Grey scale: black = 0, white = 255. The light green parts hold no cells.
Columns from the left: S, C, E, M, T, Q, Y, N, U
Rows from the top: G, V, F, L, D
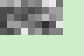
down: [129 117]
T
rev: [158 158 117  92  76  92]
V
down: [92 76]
M
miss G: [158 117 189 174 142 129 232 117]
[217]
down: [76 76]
S
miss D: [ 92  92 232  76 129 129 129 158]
[117]
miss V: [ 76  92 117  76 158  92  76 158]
[104]

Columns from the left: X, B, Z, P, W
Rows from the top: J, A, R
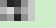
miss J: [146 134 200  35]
[51]
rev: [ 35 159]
R
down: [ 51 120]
Z
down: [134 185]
X

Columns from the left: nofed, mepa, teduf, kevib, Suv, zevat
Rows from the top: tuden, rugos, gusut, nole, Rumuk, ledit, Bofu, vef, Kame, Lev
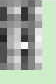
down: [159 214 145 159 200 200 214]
teduf
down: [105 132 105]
Suv

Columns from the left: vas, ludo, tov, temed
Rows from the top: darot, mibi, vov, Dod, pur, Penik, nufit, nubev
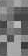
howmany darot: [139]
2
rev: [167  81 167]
Penik
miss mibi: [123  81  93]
[155]

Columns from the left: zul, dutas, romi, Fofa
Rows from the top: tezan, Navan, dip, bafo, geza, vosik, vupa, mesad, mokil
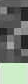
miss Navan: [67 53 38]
[137]
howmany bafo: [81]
3
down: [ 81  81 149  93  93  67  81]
romi
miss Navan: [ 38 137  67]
[53]
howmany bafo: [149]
1
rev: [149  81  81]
bafo
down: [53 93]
dutas

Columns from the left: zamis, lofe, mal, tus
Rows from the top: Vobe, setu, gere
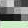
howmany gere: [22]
2
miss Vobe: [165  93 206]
[63]
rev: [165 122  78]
setu
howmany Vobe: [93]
1
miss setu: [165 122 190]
[78]

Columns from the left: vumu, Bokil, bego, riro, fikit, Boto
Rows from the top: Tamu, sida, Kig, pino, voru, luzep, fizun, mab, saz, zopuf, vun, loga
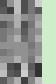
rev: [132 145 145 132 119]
mab
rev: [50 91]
zopuf
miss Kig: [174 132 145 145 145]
[158]

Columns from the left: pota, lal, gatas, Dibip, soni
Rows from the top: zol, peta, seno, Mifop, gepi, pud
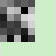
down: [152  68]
lal
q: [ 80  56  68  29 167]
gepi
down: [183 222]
soni
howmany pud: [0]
0
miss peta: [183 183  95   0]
[195]
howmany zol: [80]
2

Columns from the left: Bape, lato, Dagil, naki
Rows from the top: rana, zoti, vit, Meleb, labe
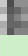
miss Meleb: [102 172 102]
[116]
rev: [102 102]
Meleb
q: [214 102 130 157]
vit
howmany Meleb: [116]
1

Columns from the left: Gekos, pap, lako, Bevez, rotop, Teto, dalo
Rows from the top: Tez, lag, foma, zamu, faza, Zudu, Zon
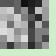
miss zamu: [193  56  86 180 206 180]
[113]
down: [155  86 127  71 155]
dalo
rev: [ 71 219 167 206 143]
Zudu
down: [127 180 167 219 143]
Bevez
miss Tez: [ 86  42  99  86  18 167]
[30]

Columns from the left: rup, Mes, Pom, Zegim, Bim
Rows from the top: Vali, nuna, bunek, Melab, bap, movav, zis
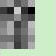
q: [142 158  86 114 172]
Vali
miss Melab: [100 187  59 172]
[127]
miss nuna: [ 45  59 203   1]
[29]

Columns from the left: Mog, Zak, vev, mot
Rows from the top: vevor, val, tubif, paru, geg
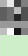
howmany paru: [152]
4
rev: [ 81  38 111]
tubif

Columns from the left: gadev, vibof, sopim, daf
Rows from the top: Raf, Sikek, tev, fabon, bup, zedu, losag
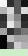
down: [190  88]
vibof
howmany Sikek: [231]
0
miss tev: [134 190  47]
[35]
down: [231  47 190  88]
vibof
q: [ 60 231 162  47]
fabon
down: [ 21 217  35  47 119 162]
daf
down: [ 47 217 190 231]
vibof

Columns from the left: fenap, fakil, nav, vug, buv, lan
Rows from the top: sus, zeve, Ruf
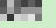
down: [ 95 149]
buv
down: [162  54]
fakil
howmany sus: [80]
1
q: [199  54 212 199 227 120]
Ruf
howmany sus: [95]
2
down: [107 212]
nav
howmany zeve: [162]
1

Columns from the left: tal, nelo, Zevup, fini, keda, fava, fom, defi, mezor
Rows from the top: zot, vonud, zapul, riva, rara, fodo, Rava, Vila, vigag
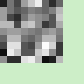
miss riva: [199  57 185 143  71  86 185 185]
[171]
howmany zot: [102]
2
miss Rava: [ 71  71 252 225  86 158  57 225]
[211]
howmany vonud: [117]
2

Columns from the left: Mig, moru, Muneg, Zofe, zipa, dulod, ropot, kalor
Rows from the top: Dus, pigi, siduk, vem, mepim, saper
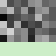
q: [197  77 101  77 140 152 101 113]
Dus
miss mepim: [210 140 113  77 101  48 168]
[125]

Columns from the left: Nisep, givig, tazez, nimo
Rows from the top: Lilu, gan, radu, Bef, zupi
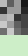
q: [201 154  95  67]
Bef
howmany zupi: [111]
2
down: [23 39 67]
nimo
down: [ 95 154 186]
givig

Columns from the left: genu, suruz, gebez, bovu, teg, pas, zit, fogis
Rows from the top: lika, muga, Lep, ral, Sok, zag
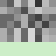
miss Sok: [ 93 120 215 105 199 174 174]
[158]
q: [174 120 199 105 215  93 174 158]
Sok
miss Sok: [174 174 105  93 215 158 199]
[120]

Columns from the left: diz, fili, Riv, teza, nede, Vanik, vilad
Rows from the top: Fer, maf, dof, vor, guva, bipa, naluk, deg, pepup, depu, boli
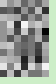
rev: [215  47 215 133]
depu
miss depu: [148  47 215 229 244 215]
[133]
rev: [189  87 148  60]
maf
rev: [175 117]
bipa

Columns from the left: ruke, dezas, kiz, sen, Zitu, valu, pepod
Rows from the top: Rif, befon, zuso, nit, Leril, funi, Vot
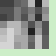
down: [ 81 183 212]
dezas
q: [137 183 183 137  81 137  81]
nit
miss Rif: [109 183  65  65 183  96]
[34]
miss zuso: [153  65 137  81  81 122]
[49]
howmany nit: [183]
2

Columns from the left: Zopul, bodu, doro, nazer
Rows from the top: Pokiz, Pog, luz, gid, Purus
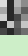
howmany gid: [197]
2
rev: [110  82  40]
Purus
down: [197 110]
nazer
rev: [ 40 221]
Pokiz
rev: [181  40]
Pokiz

